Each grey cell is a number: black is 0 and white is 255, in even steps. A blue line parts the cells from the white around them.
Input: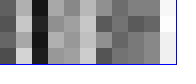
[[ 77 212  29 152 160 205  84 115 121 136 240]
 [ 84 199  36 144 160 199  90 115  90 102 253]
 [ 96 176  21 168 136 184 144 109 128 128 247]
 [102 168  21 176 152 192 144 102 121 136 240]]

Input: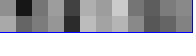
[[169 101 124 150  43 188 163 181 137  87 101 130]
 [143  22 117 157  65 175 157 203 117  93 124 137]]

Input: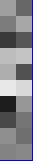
[[232 217]
 [189 196]
 [124 167]
 [ 29 151]
 [130 136]
 [ 73 117]
 [143 111]
 [159 103]
 [ 57  87]
 [174  81]]

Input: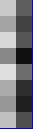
[[223 109]
 [200  94]
 [215  86]
 [192  79]
 [164  65]
 [170  45]
 [151  30]
 [136  16]]

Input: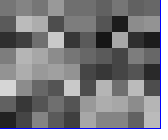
[[ 90 187 173  77 125 125  84  28 140 147]
 [125 181 167 140 118 103  90  69 125 103]
 [147 173 153 160 147  69  55  69  84  41]
 [214 140 103  84 201  77 181 111 187  77]
 [118 132 118 153 111 111  97 118  97 103]
 [ 34  69 132  90  63 167 132 132  97 187]
 [ 47  63 111 201  55  90  22 167  47  28]
 [ 97  55  84 111  84 153 173 167 140 181]]

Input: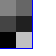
[[  2 193]
 [131 102]
 [ 68  32]]

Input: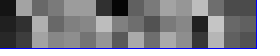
[[ 20 163 104 122 156 156  48   5  96 122 163 150 189 110  75  75]
 [ 40  61 163 135 142 116 150  89 170 110 170 142  55 182  96  82]
 [ 32  48 176 104 128 135 189 128 110  82 122 135  32 197 104  96]]

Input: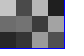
[[109 115  60 163]
 [197  74 183  31]
 [ 39  53 155  80]]
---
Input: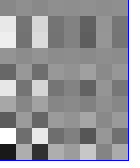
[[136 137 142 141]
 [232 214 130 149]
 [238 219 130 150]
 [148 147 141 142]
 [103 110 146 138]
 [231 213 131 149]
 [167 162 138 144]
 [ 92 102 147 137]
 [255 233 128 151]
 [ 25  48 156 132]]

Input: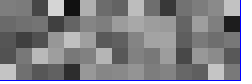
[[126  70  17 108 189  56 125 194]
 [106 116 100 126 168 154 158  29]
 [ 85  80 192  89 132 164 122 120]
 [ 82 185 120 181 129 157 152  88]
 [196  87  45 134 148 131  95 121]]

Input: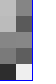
[[190]
 [187]
 [134]
 [122]
 [ 45]]

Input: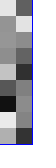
[[229]
 [148]
 [150]
 [142]
 [195]
 [ 87]
 [ 17]
 [234]
 [176]]

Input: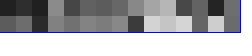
[[ 33  32  70  92 136 182  99 110]
 [ 92  43 113 124  59 197 101 107]]

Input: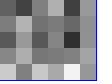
[[ 97 128  64]
 [125 114 104]
 [ 89  88  47]
 [135 119 129]
 [203 200 243]]

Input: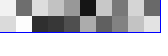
[[242 221 152 200 213]
 [218  47  79  96 195]]
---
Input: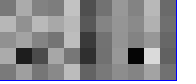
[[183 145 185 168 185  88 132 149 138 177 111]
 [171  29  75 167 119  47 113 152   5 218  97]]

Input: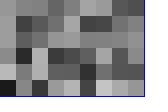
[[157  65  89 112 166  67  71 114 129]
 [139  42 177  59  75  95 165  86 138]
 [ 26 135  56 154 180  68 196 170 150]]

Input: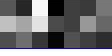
[[192 165 226  75  63 152 103]]

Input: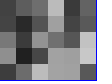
[[ 68  41  83 160  68  89]
 [143  32  71 162 159 200]]

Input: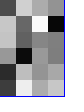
[[199 103 250   7]
 [152  11 153 126]
 [ 61 238 172 199]]

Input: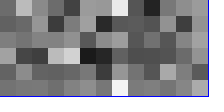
[[ 97 105 150  60 124 160  41  88  91  83 146  62 147]
 [162  70  63 187 210  26  38  97  78  79  83 107 147]
 [115 120 121 111 130 142 119 244 123 127 117 134 171]]

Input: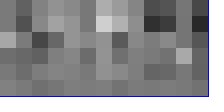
[[122  81 136 162 148 120 207 177 142  48  60 117  40]
 [110 104  97 127 134 108 147 112 127 122 114 169 100]
 [129 122 112 118 126 124 126 115 123 121 124 121 114]]
